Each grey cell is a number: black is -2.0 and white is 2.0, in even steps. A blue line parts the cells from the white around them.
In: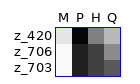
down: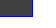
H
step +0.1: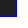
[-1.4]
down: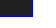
P
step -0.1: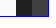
[ 1.8 -1.6 -1.1]
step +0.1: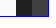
[ 2.0 -1.4 -0.9]

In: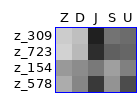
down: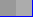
Z
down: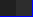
J
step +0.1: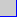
[1.3]
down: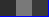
J
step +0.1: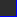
[-1.2]
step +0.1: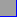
[0.6]

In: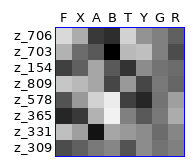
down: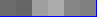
R
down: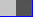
F
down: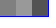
T
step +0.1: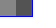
[ 0.2 -0.6]

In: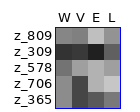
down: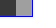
V
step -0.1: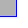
[0.7]

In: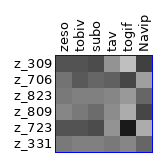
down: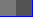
tobiv
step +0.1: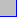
[1.1]

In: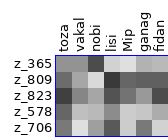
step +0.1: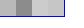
[1.0 0.3 1.3 1.2]
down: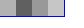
ganag
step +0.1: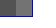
[-0.6 -0.1]

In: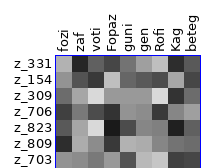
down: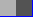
guni
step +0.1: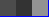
[-0.7 -1.1  0.4]
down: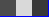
Rofi
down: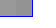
guni
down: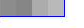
gen
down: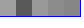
gen

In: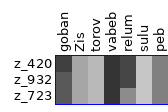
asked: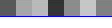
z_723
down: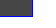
relum
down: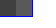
goban

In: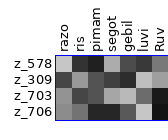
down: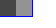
razo
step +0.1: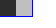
[-1.2  1.1]
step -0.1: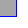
[0.5]
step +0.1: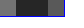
[-0.1 -1.3 -1.3 -0.5]
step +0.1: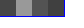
[-0.8  0.5 -0.6 -0.9]
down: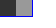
ris

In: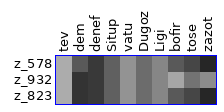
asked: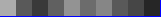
z_578
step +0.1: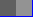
[-0.4  0.4]
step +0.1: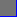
[-0.1]

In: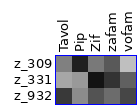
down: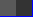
zafam
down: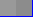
Pip
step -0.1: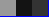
[ 0.3 -1.8 -1.3]

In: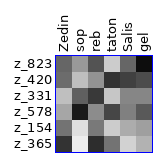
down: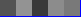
reb
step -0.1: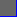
[-0.5]
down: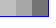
Zedin
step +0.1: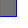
[-0.1]
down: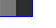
reb
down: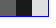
sop

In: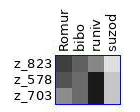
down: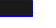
runiv
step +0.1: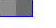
[ 0.3 -0.2]
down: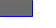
bibo
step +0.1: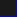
[-1.5]
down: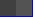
Romur

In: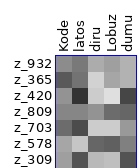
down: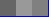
dumu
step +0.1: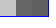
[ 1.2 -0.3 -0.4]
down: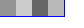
diru
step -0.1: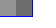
[ 0.2 -0.4]
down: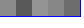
Kode
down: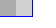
diru
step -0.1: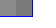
[ 0.1 -0.2]

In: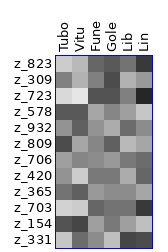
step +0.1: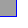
[0.6]
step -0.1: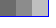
[-0.4  0.1  0.9]

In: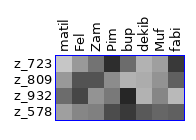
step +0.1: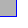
[0.9]
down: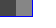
Fel

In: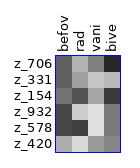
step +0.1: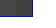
[-0.8 -0.9]
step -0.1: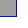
[0.4]

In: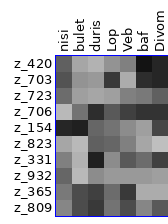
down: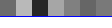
nisi
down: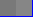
nisi
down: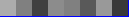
Veb
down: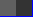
Divom
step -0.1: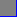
[-0.1]
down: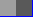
Lop
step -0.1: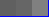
[-0.6 -0.5 -0.1]

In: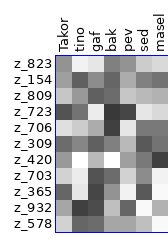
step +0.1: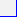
[1.9]
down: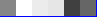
tino
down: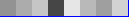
pev
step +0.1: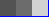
[-0.6 -0.2  1.4]

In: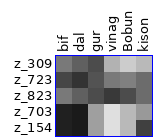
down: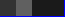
dal
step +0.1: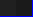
[-1.4 -1.5]
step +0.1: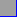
[0.6]
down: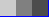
Bobun
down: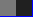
bif

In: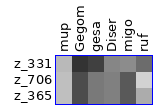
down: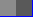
migo
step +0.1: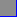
[0.3]

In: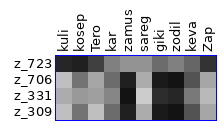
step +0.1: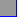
[0.5]
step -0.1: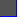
[-0.8]
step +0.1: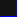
[-1.6]
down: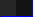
zodil
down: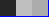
kuli
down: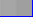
Tero
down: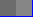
kar

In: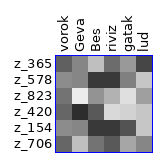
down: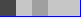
lud
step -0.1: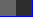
[-0.5 -1.4]
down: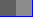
vorok

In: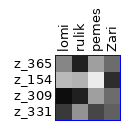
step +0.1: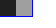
[-1.4  0.6]
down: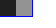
rulik

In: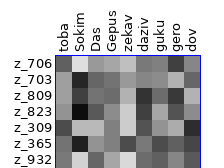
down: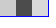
zekav
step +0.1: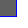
[-0.4]
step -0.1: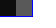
[-1.9 -0.7]
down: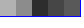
dov
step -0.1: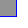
[0.2]
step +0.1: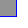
[0.4]
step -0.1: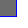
[-0.4]

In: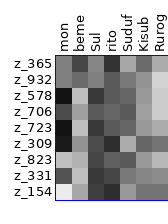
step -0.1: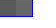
[-0.7 -0.5]
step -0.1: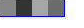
[ 0.0 -1.3  0.5 -0.4]
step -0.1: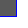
[-0.7]
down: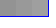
Kisub
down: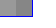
Kisub
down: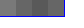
Suduf

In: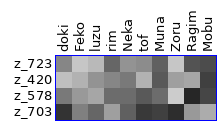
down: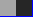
Ragim
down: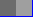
rim
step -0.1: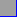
[0.4]
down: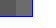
Muna
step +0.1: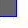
[-0.3]

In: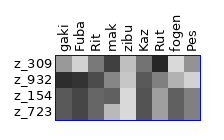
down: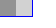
Pes
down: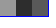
gaki
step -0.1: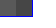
[-0.7 -1.0]
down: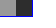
gaki
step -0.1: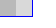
[0.8 1.3]
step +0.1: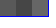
[-0.5 -0.8 -0.3]
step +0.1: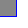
[0.2]

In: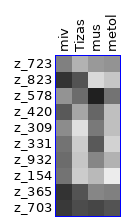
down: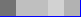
metol
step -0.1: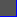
[-0.8]
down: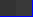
miv
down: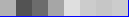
Tizas
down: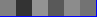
miv
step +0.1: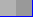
[0.9 0.5]
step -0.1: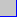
[1.0]

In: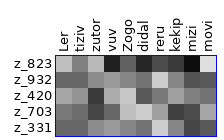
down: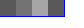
movi
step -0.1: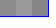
[0.1 0.3 0.0]
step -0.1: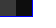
[-1.2 -1.9]
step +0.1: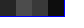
[-1.3 -0.7 -1.0 -1.7]

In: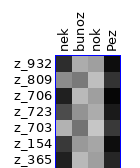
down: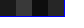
Pez
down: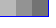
bunoz

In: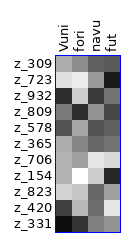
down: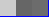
navu
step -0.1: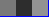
[-0.2 -1.4  0.2]
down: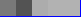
Vuni
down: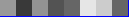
navu

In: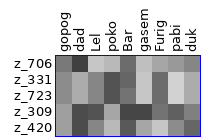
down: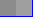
gopog
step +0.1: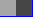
[ 0.7 -0.8]
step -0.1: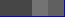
[-1.0 -1.0 -0.3 -0.6]

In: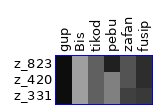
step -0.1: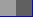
[ 0.4 -0.6]
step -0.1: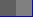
[-0.6 -0.1]
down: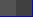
zafan
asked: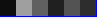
z_823
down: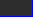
fusip

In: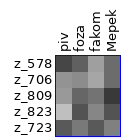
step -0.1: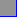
[0.2]
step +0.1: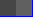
[-0.8 -0.4]
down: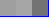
fakom
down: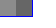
foza

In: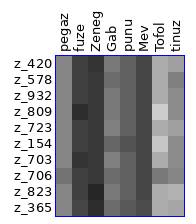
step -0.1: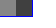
[ 0.0 -1.1]
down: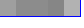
tinuz
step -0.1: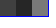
[-1.1 -1.5 -0.2]

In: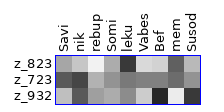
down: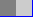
Vabes
